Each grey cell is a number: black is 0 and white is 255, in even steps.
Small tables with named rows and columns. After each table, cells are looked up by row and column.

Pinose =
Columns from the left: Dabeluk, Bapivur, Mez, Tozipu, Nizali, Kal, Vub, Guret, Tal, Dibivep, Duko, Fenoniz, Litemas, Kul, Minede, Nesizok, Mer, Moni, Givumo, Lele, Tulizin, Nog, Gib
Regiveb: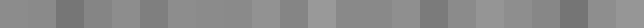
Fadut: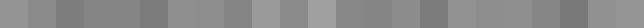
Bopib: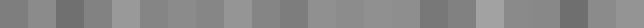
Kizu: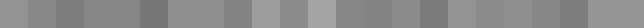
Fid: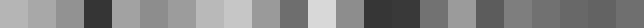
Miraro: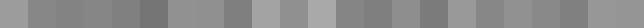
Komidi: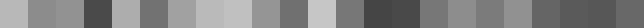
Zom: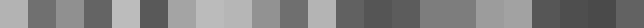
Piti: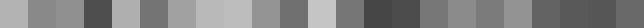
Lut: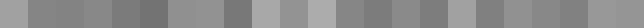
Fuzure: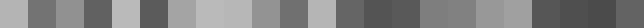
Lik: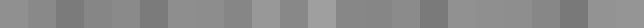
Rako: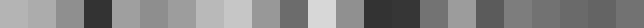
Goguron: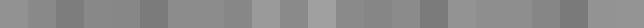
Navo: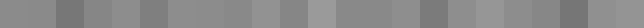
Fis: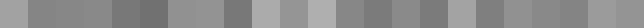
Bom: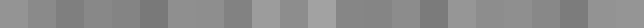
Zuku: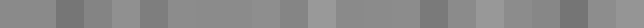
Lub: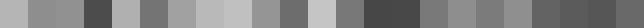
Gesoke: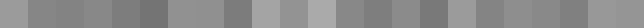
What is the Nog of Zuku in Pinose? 141
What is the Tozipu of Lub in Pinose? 76
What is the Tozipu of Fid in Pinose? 53
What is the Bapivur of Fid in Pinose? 168
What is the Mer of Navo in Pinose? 142
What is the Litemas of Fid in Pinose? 141
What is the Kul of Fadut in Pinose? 133
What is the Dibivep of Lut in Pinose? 168
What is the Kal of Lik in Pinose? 123
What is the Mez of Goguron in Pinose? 125
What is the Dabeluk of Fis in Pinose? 162
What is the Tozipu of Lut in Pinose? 136
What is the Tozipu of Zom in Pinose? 100
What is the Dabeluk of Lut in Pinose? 161
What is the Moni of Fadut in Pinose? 141
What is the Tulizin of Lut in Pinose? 129
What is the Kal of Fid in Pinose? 141
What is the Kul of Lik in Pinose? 134

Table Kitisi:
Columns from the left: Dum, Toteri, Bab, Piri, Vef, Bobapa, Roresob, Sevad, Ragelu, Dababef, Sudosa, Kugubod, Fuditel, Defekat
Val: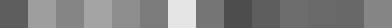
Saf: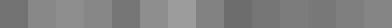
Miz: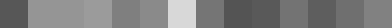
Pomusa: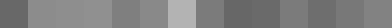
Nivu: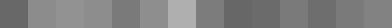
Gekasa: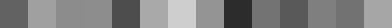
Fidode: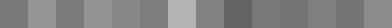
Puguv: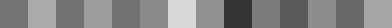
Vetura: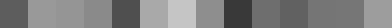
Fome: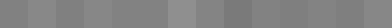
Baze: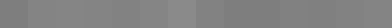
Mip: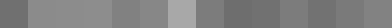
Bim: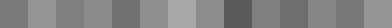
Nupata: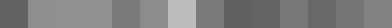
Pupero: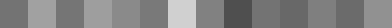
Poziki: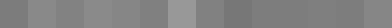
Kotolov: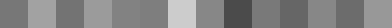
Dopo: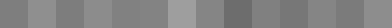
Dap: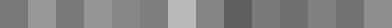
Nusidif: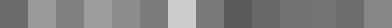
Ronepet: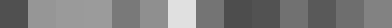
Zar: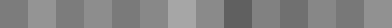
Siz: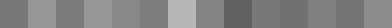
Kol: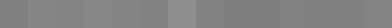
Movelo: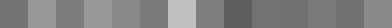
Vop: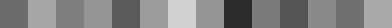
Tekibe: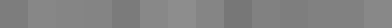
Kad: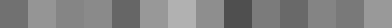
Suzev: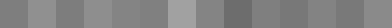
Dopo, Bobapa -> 131
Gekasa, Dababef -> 115
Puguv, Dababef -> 124
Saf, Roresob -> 156
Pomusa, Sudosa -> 123
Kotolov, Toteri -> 162
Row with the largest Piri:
Val

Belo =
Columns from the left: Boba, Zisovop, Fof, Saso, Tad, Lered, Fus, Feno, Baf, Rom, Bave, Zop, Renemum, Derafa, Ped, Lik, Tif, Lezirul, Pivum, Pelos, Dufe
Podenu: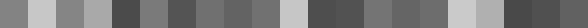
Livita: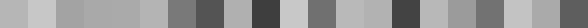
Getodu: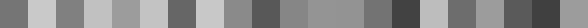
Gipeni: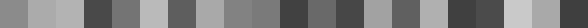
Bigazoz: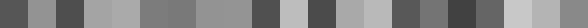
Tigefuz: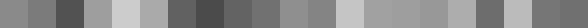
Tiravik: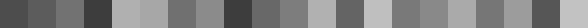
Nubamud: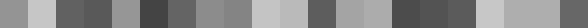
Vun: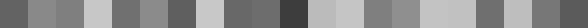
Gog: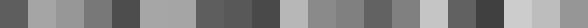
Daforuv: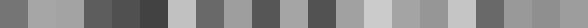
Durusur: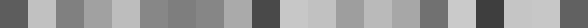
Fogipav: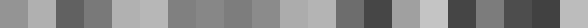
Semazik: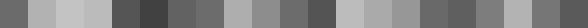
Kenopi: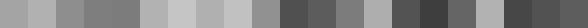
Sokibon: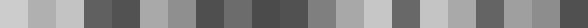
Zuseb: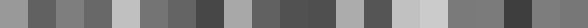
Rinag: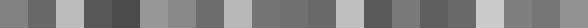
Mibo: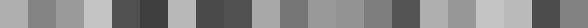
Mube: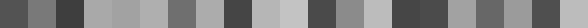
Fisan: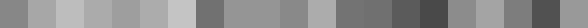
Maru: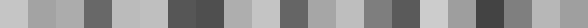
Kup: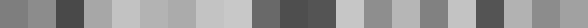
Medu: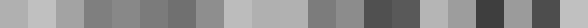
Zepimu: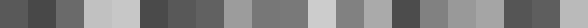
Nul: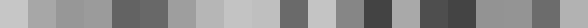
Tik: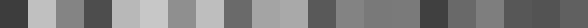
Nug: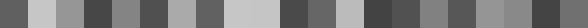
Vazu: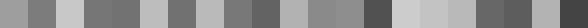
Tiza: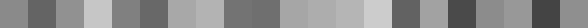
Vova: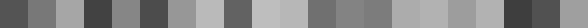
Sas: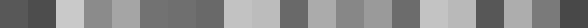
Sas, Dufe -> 72
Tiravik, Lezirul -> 118
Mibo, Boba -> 175
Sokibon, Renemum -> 168
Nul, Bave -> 106
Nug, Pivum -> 137
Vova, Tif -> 157
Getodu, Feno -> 200
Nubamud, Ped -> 76
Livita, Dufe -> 94
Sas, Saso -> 139
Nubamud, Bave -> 186
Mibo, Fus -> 184
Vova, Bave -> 183
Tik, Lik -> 64
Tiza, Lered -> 104
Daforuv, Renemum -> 161
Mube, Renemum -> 139
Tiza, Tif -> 74
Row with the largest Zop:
Zepimu

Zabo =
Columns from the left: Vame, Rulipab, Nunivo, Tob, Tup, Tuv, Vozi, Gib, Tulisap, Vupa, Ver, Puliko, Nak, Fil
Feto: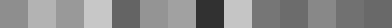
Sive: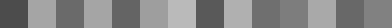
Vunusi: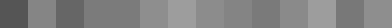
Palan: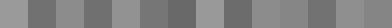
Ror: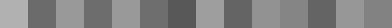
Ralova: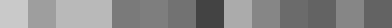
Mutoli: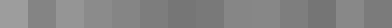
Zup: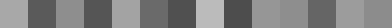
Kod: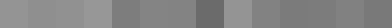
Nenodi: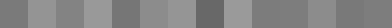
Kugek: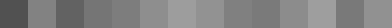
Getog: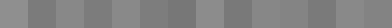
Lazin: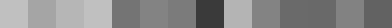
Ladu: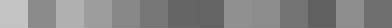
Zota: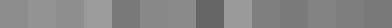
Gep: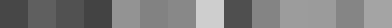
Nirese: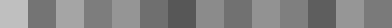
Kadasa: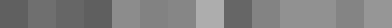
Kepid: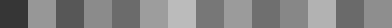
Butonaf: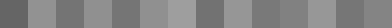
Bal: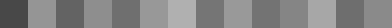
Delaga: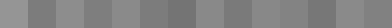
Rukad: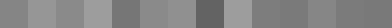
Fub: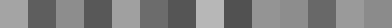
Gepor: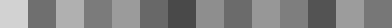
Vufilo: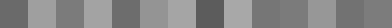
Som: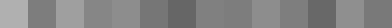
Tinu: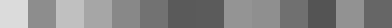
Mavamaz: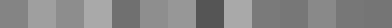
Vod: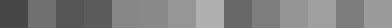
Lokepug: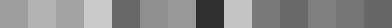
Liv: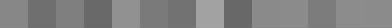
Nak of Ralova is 134
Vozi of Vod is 150
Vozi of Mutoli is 118
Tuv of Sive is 158
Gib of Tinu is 91
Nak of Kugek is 121
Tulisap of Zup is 77
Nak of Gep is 133
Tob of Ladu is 157
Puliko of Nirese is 94
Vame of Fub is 164
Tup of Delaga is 138
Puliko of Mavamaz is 137
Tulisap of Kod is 148

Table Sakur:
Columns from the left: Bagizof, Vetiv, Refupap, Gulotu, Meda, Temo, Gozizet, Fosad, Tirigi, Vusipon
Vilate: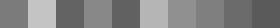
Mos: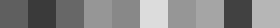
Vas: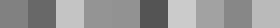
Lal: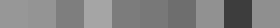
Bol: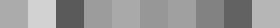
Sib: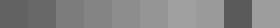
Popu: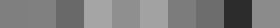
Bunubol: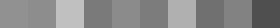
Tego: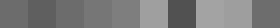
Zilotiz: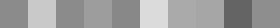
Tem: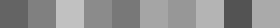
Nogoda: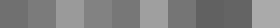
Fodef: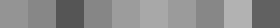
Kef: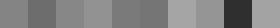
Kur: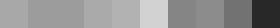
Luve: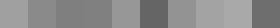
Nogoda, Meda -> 119
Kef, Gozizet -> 165
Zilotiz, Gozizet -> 170
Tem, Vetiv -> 128
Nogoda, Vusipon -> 170
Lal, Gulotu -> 165
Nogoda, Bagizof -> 112
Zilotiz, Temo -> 219
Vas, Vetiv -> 104

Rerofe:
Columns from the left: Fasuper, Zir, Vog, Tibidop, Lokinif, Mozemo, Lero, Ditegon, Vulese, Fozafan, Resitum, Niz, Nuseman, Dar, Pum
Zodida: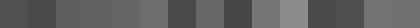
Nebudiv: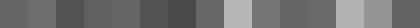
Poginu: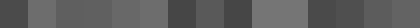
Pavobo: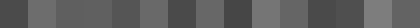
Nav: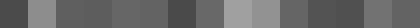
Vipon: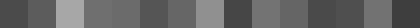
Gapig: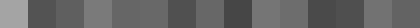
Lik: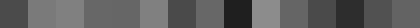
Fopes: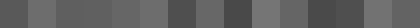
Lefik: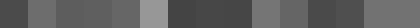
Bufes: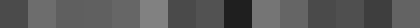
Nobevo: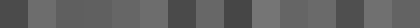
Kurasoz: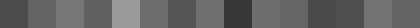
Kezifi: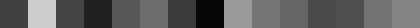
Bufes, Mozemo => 129
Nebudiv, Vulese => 182
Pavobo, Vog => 95
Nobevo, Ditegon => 103
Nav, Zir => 141
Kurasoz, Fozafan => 110

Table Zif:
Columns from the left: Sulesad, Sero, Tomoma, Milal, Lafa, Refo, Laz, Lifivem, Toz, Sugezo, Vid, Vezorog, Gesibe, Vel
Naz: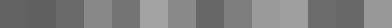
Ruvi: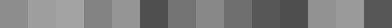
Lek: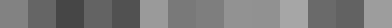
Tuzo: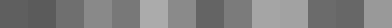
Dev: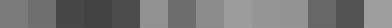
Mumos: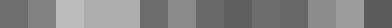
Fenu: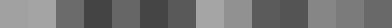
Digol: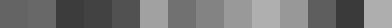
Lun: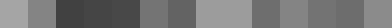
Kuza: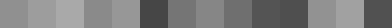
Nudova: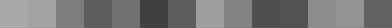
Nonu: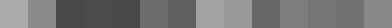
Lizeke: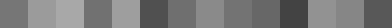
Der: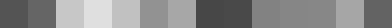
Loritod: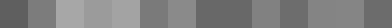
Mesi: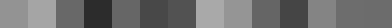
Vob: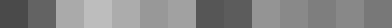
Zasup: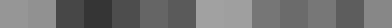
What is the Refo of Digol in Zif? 161
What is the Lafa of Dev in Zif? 76
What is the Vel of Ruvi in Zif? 87
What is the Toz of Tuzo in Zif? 123
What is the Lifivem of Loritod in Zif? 104
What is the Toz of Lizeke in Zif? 115
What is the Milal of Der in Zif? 223
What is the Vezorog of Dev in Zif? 103
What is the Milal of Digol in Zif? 66
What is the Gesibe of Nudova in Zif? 147
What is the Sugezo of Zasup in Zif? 118

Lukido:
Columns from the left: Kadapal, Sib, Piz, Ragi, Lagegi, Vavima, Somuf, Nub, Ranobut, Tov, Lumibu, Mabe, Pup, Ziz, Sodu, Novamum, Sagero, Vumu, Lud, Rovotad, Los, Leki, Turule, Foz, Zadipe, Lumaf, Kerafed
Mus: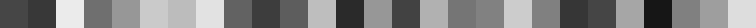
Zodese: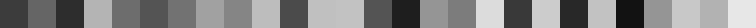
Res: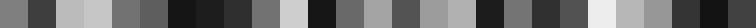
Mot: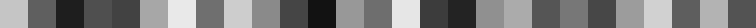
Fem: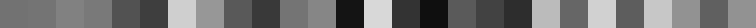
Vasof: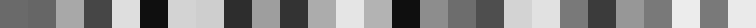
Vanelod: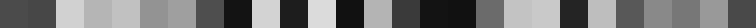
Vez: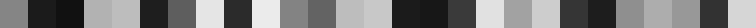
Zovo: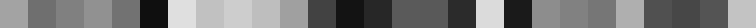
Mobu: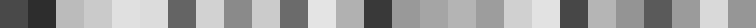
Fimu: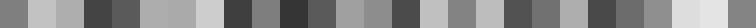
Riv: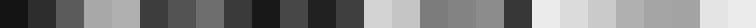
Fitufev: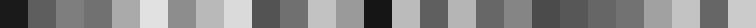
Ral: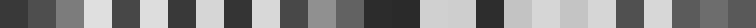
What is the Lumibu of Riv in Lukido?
71
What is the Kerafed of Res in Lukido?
65
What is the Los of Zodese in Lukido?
40
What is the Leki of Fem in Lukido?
209
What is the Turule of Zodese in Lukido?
18
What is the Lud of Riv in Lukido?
55
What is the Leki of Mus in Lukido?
69
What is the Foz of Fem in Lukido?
199
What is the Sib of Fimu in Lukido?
194
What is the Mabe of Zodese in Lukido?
192
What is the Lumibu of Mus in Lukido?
93
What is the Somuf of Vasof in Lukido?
211
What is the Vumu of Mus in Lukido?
129
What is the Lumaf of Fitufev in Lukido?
102
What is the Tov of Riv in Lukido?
24
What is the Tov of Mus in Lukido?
61
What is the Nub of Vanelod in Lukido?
78

